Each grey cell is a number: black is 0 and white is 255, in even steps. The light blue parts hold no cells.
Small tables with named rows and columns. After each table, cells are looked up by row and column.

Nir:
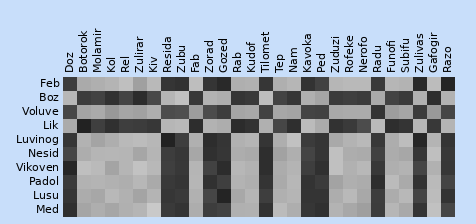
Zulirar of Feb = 160
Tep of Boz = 67
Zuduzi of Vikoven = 192
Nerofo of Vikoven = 184
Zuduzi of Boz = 59
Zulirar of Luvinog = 188
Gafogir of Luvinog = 180
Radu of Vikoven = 56
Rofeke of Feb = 185
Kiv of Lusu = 180
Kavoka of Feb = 51
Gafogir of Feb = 188
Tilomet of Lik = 176
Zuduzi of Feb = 182
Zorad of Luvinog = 45
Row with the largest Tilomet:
Boz

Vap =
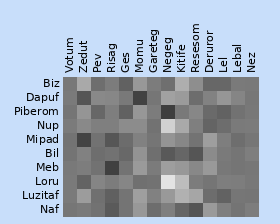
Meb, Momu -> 154
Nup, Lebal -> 122
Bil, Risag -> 114
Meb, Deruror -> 153
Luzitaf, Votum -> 122
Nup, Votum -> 123
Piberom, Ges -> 97
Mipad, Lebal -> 110
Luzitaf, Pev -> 112
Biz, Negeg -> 111
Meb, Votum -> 121
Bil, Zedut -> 129
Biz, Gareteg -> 124

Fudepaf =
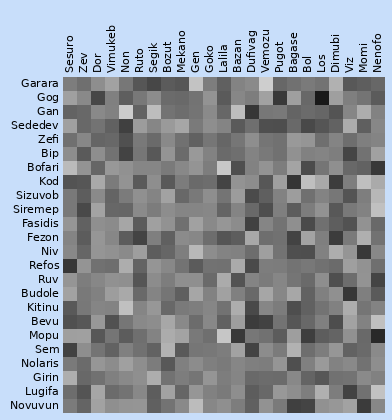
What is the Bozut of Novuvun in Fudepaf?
115
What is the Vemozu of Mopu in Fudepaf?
113
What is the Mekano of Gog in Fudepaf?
105
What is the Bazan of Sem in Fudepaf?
162
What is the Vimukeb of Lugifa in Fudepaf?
107
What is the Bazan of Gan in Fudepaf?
189
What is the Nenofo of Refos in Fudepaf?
111
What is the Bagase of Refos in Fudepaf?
115
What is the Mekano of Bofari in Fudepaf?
136

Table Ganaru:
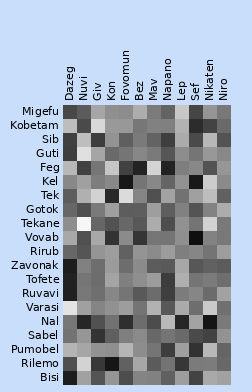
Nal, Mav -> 76
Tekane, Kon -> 82
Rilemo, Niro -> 104
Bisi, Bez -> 132
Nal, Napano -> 185
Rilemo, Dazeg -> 79
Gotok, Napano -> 94
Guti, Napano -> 86
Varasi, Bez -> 116
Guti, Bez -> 135
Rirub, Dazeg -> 103
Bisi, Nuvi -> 161
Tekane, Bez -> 88
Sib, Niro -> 83
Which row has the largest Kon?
Feg

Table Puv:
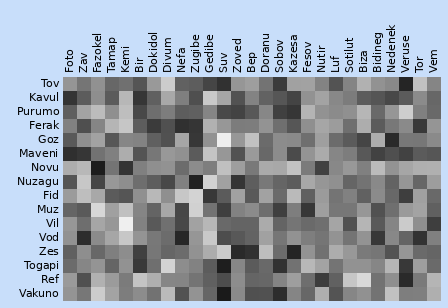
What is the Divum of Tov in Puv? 204
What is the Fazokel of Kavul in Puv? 142
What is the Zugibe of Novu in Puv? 140
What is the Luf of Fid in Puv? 116
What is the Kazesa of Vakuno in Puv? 133
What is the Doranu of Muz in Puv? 110
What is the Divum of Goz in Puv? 81
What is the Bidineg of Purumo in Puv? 105
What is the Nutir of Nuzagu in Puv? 150
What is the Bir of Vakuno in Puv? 140
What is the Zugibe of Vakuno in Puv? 147
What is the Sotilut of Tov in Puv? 132
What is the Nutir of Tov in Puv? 131
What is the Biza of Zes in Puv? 122

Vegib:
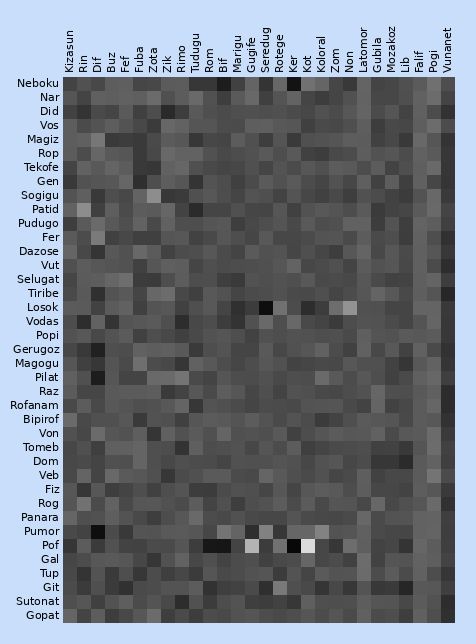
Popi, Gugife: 66
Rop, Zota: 72
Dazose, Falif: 96
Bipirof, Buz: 80
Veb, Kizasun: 73
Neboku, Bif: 29
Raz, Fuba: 91
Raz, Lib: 78
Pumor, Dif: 14
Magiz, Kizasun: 93
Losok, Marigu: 48
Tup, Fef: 78
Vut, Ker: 99
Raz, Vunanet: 44
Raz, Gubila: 102
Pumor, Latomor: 96
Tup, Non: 84

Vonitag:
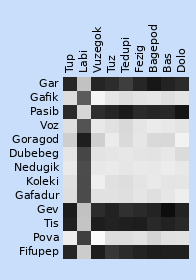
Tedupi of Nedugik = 230
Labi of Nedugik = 76
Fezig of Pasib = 42
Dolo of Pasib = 21
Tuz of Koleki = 224
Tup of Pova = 237
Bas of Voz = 232
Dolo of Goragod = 242
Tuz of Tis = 34
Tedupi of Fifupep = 43
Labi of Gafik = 91
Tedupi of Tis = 31
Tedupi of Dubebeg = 231
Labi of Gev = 194
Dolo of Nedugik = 232
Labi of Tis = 196
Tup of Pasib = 42
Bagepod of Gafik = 230

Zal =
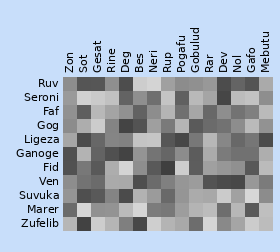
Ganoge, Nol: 113
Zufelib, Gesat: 205
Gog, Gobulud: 90
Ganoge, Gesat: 99
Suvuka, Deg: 75
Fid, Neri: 89
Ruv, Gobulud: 144
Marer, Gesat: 145
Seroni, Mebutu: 142
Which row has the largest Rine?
Seroni

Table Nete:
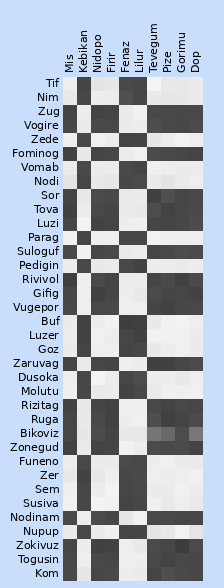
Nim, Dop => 234
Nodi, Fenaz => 71
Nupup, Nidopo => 235
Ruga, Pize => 64
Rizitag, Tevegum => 72
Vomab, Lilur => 69
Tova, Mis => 65
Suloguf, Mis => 73
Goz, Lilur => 71
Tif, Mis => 238
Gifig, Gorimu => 70

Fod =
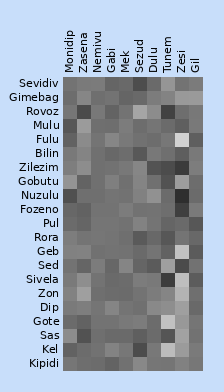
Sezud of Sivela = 124
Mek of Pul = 114
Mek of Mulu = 124
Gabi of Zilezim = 114
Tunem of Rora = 87
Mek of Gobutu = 112
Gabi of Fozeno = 115
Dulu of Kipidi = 118
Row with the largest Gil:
Gimebag

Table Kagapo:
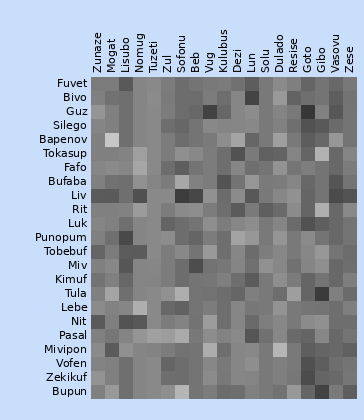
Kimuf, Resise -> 123
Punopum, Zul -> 140
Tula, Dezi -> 102
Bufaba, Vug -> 124
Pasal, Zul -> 157
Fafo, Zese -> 124
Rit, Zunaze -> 128
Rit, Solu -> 95
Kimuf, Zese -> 126

